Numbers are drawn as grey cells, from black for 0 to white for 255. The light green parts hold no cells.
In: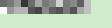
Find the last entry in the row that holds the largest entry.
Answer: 193
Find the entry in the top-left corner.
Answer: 108
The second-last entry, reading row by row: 168
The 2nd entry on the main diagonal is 152
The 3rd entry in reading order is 152

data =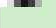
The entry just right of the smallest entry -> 65
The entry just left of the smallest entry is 90
